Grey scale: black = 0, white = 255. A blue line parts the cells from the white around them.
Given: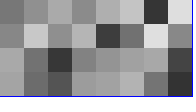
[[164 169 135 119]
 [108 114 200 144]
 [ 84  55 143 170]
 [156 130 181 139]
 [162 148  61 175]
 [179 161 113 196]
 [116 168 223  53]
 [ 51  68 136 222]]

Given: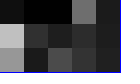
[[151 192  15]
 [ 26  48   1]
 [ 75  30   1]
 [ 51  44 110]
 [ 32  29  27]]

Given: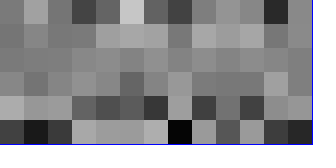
[[ 65 172 135 122 117 122]
 [ 25 151 116 125 134 161]
 [ 58 155 133 126 120 117]
 [168  99 145 136 122  68]
 [156  79 135 140 159 100]
 [155  91 101 131 167 198]
 [174  55 132 144 162  98]
 [  5 158 152 131 120  66]
 [154  64 123 141 167 126]
 [ 86 114 120 132 156 148]
 [154  65 120 140 166 135]
 [ 61 141 160 134 119  41]
 [ 39 150 127 127 138 137]]

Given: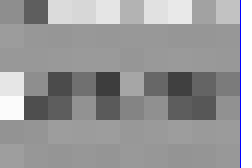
[[158 147 251 230 152 156 142]
 [151 149  78 142 152 151  94]
 [149 157  93  75 153 150 219]
 [151 156 146 112 154 152 215]
 [149 157  90  61 154 151 229]
 [153 152 132 166 150 152 179]
 [151 154 144 103 153 152 225]
 [148 157  93  64 154 150 233]
 [149 154  87 100 153 150 162]
 [152 155 145 123 152 151 194]]

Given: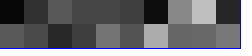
[[ 89   7]
 [ 74  49]
 [ 40  88]
 [ 62  70]
 [116  70]
 [ 83  63]
 [172  13]
 [102 136]
 [104 191]
 [120  38]]

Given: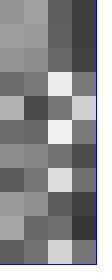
[[ 95 165 153  91 139 108 177 109 148 158 147]
 [114 105 144 119 134 104  75 120 140 154 160]
 [210 110  92 220 114 239 118 235 104  97  95]
 [119  55  65 113  76 122 208 120  66  62  62]]

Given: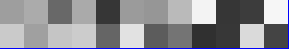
[[202 158]
 [160 171]
 [197 104]
 [204 170]
 [101  54]
 [226 155]
 [ 92 150]
 [116 186]
 [ 48 243]
 [ 55  54]
 [218  60]
 [ 68 246]]
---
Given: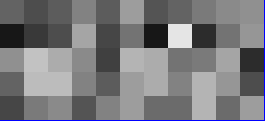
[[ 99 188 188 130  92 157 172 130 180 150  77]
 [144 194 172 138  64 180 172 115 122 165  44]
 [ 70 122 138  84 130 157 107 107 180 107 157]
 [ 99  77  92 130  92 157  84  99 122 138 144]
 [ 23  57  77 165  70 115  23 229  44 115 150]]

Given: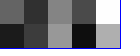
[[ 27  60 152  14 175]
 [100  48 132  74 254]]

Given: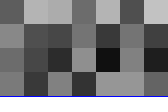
[[ 93 180 172 108 180  79 194]
 [122  57 129  51 150 150 100]
 [136  79  71 116  57 116  64]
 [108  71  44 143  16 129  30]]

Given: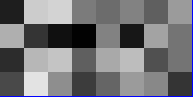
[[ 30 204 211 123 108 130  95 155]
 [ 44 183 196  95 169 189  80 116]
 [ 73 227 142  60 101 155 136  52]
 [175  52  16   2 130  23 163 116]]

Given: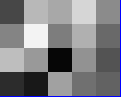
[[ 71 184 168 214 139]
 [ 44  24 161 112  98]
 [132 243 125 176 105]
 [190 153   6 146  83]]

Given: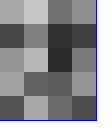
[[169 198 113 143]
 [ 84 169 106  78]
 [163  98  91 149]
 [ 71 129  49  64]
 [149 184  43 121]]
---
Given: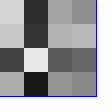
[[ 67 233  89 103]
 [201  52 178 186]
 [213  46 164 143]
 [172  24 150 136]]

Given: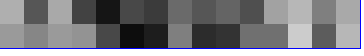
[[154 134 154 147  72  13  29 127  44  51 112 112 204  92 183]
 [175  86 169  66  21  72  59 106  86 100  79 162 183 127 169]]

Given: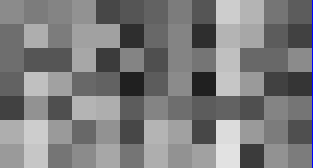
[[174 205 154 104 146  71 180 161  71 220 154 124  79]
 [154 198 117 139 167 117 174 146 161 226  59 146 124]
 [ 98 192 161 104  98  32  92 139  32 198 154  65  53]
 [110 174 124 161 161  46 104 132  46 180 167  92  65]
 [ 65 146  79 180 174  92 132 110  92  98  79 132 117]
 [139 124 132 146  71  85  98 124  85 205 180 117  92]
 [110  85  85 167  59 132  79 132 117 192 104 104 139]]

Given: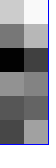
[[204 249]
 [119 183]
 [ 71 161]
 [146 131]
 [ 86 100]
 [  2  64]]

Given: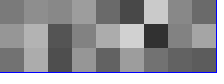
[[150 179  84 130 172 209  49 130 165]
 [114 172  78 150  98 157 114  98  92]
 [122 142 136 157 106  72 202 136 106]]

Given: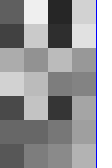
[[ 95 239  38 210]
 [ 65 202  46 225]
 [ 73 195  53 165]
 [210 187 125 131]
 [172 146 187 152]
 [ 87 125 138 179]
 [103 103 119 159]]
